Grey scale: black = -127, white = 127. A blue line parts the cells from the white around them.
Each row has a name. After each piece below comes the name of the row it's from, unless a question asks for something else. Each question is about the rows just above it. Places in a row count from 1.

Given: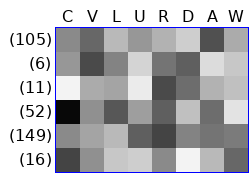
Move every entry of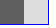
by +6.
[-26  98]
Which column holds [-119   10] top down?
C
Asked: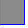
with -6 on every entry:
[4]
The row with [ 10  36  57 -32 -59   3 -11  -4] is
(149)
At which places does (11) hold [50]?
7
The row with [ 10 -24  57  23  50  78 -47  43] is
(105)

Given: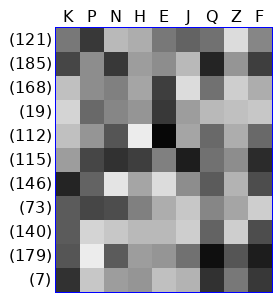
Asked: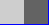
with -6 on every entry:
[ 72 -34]
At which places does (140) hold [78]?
6 8

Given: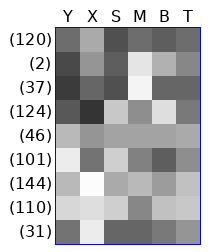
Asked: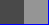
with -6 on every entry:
[-60  15]
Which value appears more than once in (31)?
[-25]
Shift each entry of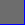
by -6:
[-24]
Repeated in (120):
[-18]
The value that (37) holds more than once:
[-25]

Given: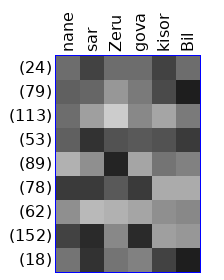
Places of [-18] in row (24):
1 3 4 6
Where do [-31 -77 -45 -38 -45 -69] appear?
(53)
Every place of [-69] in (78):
1 2 4

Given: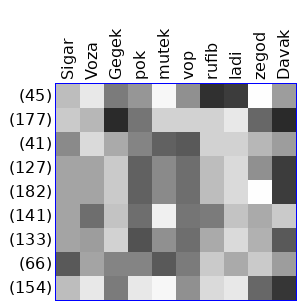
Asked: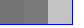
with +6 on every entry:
[-4  2 73]
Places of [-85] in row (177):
3 10
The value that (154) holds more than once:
[104]
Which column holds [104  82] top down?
ladi

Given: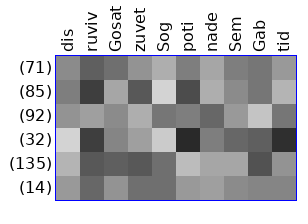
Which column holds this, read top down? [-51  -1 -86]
poti
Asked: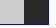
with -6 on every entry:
[ 69 -92]

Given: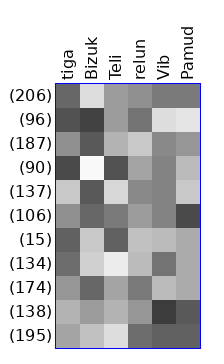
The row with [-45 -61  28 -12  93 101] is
(96)
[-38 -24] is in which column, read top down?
Bizuk
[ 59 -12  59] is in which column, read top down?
Vib

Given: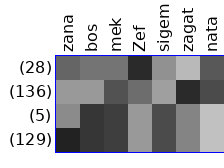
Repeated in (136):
[25]
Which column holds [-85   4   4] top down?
zagat
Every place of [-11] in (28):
2 3
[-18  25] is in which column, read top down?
Zef
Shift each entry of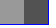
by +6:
[ 31 -39]

